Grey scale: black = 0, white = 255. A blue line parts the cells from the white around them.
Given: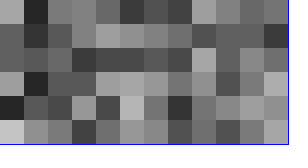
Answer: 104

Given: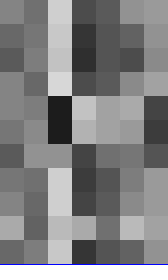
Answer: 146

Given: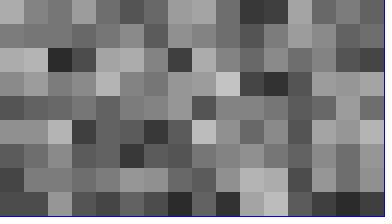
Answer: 124

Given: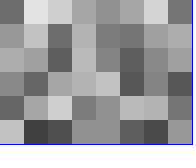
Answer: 213

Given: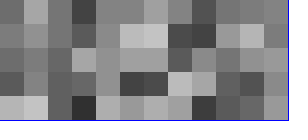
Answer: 124

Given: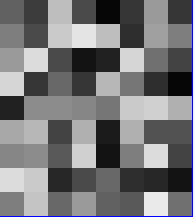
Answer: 154

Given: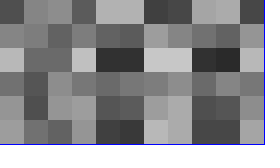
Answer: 171
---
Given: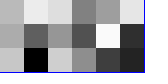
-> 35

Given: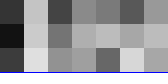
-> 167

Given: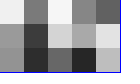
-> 190

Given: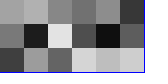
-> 206

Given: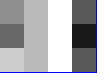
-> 88

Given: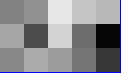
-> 54

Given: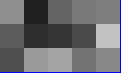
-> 135
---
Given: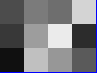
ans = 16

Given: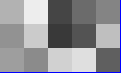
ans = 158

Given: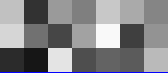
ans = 43

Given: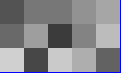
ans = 208

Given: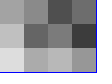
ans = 221

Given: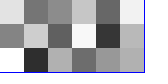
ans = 255

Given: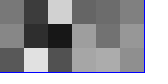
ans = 88
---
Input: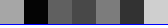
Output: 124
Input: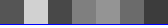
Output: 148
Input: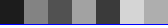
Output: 58
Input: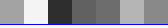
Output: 109
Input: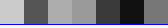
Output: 58
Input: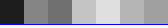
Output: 223
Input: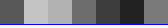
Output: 61
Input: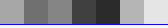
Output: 43
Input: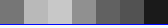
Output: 97
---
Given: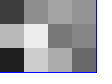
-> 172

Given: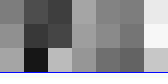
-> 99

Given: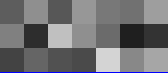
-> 136

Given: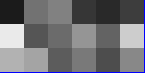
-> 77

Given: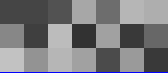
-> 154

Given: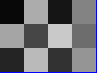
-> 50
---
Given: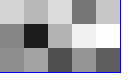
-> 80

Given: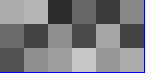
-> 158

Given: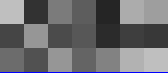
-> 150

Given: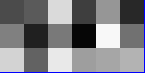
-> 233

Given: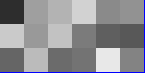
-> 107

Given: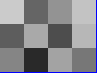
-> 163

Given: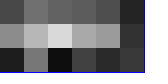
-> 14

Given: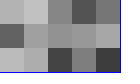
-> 68

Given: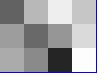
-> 37

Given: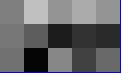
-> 135
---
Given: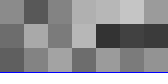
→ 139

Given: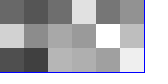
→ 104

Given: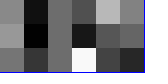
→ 137

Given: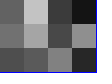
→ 98

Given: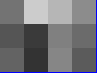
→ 115

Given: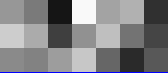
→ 151

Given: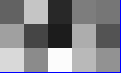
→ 98

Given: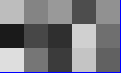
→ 189

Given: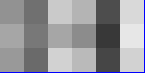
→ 146
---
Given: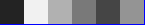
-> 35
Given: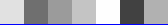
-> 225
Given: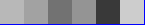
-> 184
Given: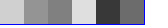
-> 208
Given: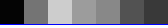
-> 4
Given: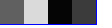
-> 96
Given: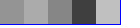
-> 148
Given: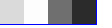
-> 218
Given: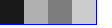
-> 25
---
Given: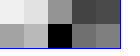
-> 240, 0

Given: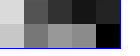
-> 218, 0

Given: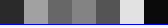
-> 226, 10

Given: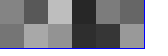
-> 190, 39

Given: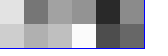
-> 251, 41

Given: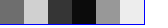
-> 237, 11
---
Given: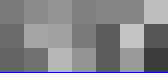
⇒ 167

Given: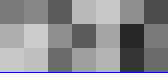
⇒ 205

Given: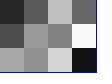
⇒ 153

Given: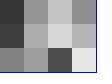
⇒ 173

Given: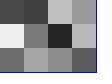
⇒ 121

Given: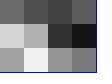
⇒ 177
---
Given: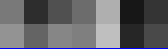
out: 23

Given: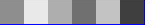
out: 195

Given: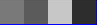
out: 199

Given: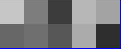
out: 183

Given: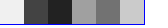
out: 114

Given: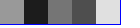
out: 78

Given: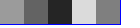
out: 219

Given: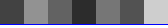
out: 82

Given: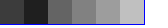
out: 157
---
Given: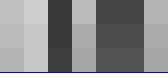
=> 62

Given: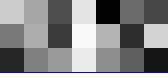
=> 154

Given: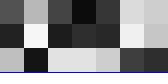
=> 226

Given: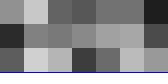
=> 181

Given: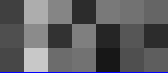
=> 108

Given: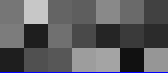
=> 87
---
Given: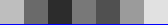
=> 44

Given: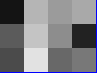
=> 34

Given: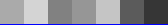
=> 129

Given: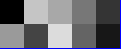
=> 154

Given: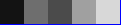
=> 19

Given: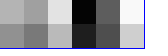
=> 121

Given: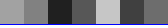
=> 32

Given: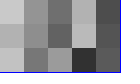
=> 194

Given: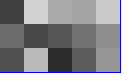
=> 80

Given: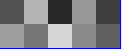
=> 158
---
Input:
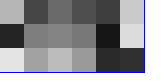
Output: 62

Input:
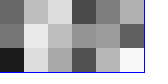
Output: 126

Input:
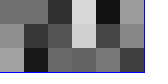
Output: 18

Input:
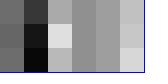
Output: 158

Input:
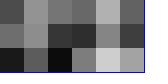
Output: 177

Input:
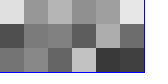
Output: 159

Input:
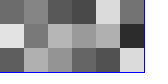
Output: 219

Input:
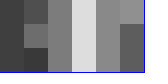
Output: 137

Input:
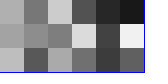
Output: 39
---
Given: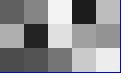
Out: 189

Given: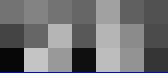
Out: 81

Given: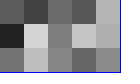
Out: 181

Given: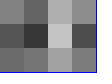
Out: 142

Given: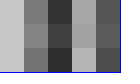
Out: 84

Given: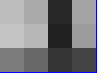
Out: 164
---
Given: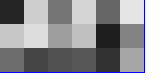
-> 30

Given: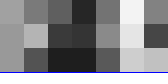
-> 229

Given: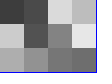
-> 131

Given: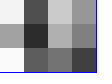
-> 176

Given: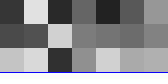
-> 108

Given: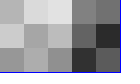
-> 99

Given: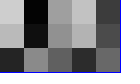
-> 179

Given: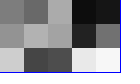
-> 34

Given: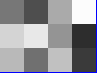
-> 148
